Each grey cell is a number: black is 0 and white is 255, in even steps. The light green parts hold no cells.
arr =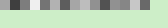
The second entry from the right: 199
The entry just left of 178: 116
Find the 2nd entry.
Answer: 63
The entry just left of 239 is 125

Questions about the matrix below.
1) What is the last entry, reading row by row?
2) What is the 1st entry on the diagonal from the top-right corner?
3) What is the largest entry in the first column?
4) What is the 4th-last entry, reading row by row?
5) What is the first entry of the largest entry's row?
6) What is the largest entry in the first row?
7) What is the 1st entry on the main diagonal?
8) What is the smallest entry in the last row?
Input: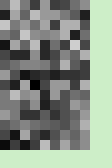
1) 141
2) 141
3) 197
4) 91
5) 20
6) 187
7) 111
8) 11

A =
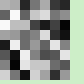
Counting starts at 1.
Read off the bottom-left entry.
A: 209
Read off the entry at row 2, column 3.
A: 98
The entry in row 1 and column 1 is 180
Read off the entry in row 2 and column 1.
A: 98
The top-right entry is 38
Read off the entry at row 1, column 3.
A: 38
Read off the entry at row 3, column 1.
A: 249
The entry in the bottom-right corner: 153

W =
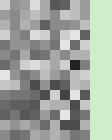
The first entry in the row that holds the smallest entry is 107
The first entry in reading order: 207
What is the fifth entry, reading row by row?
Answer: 168
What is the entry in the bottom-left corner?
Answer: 138
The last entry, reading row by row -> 127
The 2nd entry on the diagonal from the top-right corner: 189
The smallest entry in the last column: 87
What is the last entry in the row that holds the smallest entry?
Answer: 127
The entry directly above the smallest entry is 177
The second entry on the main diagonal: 138
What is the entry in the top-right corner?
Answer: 156
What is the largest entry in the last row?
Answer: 177
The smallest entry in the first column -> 96
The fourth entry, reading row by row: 219
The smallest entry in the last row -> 107
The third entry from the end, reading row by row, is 156
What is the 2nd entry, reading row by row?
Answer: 147
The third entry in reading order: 156
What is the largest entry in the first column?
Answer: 228

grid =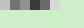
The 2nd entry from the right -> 106
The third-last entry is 58
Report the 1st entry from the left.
194

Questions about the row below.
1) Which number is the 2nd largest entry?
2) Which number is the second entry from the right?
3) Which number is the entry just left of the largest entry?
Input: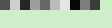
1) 208
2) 126
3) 187
